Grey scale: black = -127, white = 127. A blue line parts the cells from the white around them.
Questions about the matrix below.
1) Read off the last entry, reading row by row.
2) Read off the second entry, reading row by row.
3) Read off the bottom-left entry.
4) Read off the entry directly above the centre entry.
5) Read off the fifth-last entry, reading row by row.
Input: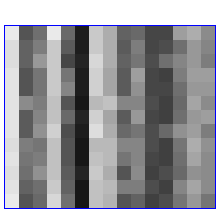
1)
-10
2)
-43
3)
106
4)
65
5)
-63
